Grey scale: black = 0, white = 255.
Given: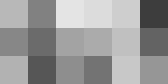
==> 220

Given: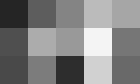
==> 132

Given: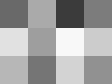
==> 170

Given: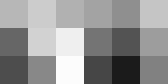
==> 163

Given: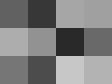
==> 55

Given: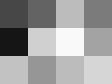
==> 99

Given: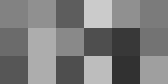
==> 203

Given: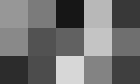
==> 22
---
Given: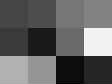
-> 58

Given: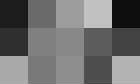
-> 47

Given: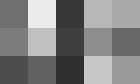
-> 125

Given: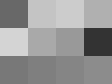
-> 212

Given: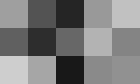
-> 96

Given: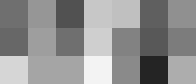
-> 103

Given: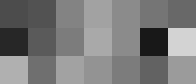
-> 39
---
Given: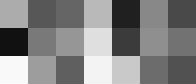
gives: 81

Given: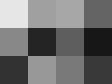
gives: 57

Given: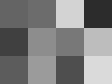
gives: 218

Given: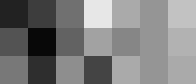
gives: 170

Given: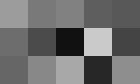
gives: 142

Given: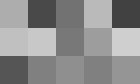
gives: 149
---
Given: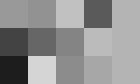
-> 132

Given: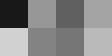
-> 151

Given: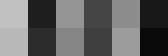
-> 69

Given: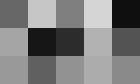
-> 44

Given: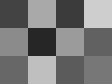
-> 38

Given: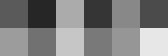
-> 53

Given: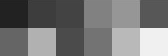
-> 129

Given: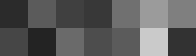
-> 112
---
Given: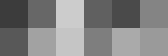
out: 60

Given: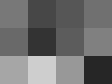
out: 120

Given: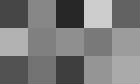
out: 70

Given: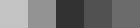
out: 195

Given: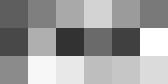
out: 94

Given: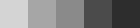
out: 212
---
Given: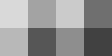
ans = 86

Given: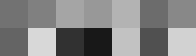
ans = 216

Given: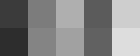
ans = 132

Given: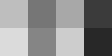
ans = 133

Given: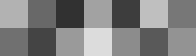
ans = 68

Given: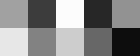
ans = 130

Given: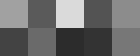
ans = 106

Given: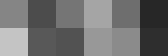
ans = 88

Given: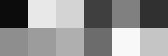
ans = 156

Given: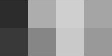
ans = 134
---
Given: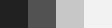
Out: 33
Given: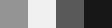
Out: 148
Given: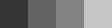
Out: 54
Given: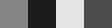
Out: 133
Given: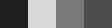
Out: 31
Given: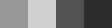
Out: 152
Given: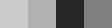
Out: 203
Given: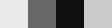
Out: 233
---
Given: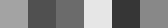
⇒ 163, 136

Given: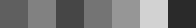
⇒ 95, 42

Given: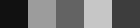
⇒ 17, 61

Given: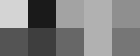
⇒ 212, 118

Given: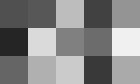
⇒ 80, 170

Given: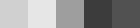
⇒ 208, 81
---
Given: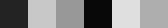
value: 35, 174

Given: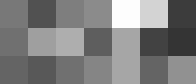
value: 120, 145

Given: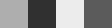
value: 174, 91

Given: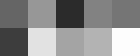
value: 101, 253

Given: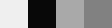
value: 239, 129

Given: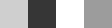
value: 207, 156

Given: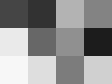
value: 69, 208
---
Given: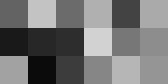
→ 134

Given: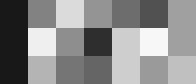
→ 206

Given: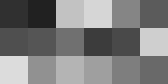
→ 159

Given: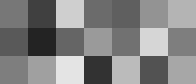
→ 187

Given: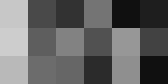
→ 43

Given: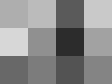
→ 124

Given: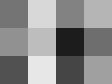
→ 231
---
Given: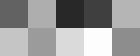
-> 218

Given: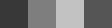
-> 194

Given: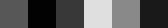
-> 56

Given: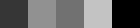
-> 113

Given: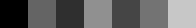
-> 47

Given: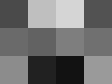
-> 18

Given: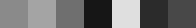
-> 111

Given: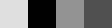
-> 147
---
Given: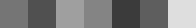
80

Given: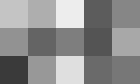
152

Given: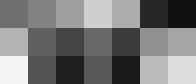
82

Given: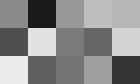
95

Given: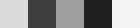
61

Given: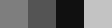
84

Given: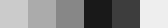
171
